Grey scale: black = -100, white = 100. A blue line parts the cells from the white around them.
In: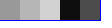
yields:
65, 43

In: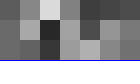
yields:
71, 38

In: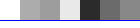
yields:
100, 83

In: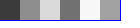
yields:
94, 71

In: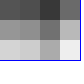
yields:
87, 66

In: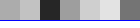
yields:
78, 62

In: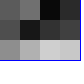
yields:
62, 57

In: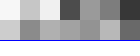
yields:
94, 88
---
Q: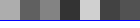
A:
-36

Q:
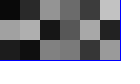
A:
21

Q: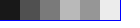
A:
85

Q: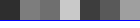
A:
25

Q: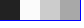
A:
32

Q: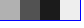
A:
87
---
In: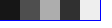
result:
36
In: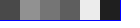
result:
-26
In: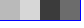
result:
69
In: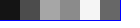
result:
9
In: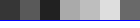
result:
49
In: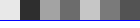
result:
55
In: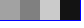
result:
0
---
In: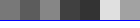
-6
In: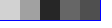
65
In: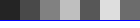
-72
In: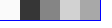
96
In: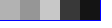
40
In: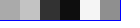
33
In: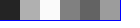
-72
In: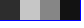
-65
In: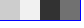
61
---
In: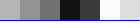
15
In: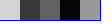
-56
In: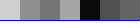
13
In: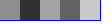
-62
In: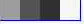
-36
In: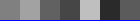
27
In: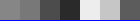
-6
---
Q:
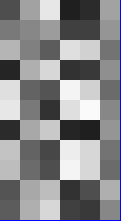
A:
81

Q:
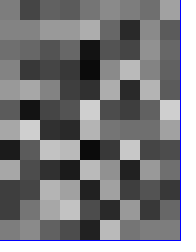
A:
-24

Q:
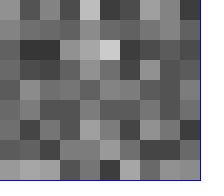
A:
3

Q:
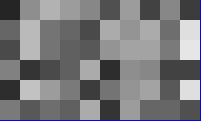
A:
40

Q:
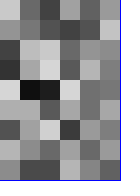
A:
-48
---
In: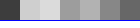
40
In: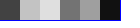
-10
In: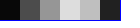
73
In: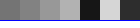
-83
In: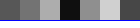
12
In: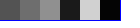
-80
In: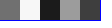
-79
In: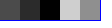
-99
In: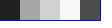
63
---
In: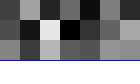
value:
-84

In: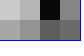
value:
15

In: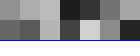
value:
-30

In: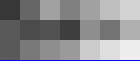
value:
-41

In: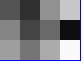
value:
-46

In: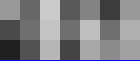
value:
-13

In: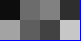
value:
-26

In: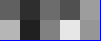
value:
-75

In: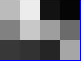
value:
57

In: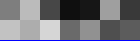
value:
36
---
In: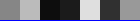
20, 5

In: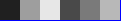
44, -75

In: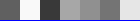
80, -25

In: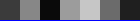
-76, -54

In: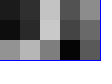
10, 15

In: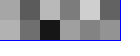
-23, 40

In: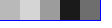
-14, 45

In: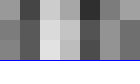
26, 3

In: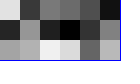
-87, 29

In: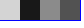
-36, 66
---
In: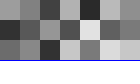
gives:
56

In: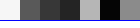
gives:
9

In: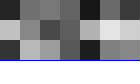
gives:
6

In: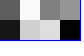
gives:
-98

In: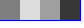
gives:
-57

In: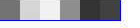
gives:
-49

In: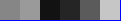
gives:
55
